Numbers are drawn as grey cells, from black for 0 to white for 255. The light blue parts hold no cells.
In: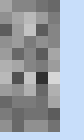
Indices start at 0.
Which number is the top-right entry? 104
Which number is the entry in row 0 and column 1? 133
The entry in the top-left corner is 166
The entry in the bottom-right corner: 114
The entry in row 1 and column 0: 144
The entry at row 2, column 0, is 92
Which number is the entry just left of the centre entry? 166
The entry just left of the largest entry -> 49
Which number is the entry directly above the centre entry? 133
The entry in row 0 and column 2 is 133
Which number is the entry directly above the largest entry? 156
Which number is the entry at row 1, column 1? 166

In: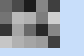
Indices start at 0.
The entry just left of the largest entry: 125
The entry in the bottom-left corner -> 198
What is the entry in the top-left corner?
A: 105
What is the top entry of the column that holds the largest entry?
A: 63
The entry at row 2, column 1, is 165
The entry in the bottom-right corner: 63

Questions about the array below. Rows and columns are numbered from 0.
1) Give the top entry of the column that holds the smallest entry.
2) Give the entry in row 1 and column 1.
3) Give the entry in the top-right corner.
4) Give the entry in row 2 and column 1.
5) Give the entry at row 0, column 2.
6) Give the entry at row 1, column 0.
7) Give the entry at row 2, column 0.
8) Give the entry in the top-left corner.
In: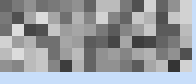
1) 145
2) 80
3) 210
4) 220
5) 145
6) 121
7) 112
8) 100

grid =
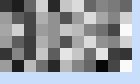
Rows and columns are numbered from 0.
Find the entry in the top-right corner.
102
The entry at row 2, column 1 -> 209
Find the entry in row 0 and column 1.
29
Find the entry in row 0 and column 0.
52
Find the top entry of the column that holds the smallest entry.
133
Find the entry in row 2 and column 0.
166
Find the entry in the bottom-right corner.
250
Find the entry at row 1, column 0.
156
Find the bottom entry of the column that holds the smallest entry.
7
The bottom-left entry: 156
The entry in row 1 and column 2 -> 70
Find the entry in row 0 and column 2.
102
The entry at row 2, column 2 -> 70
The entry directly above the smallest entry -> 229
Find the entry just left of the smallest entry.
102
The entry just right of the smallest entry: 70

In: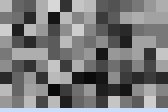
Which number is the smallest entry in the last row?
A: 30
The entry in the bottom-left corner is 152
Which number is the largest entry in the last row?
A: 206
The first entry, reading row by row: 186
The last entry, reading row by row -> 101
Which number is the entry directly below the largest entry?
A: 21
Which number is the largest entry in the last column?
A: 197
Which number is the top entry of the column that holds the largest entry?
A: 216
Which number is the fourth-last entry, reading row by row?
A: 120
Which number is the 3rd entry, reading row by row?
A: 91
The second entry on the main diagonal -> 111
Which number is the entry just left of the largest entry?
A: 174
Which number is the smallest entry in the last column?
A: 41
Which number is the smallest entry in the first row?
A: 50
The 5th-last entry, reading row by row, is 197
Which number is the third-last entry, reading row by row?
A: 91
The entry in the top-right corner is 174
